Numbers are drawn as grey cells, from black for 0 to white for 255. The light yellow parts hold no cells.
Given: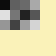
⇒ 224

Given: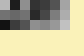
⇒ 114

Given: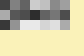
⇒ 171

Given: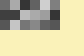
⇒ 63

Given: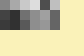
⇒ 67

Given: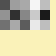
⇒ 147

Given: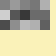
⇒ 207

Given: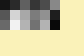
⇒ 86
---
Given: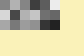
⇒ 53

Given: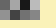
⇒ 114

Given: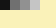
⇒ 145

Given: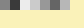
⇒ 101

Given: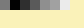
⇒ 161

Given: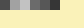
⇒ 87

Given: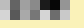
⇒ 109

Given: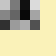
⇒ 173

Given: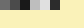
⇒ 224

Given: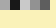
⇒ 146
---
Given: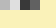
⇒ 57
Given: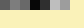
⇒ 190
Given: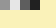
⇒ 94
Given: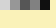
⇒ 129
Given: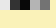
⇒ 180
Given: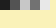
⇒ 114
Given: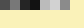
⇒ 210
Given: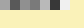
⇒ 56
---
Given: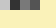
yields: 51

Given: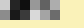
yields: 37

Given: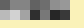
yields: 132

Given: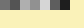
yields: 84

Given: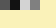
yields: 18

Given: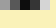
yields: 88

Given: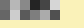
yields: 183
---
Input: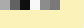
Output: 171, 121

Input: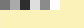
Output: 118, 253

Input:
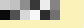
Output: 204, 113

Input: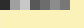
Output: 44, 119

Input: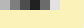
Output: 183, 226

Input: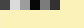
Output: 68, 49

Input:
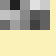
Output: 137, 97

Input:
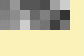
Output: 116, 116
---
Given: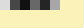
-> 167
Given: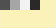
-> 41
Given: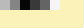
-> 245
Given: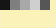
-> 86
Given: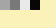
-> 7
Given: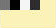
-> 45
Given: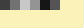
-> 84
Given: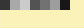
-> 23
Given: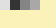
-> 168
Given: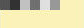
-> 152
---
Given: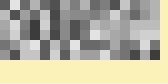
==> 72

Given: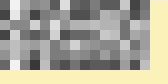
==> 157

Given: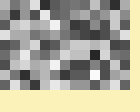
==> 162

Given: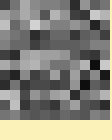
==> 85

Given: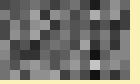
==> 104
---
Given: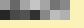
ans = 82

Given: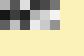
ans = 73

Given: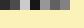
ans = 203

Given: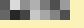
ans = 68

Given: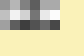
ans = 62

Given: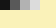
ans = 178
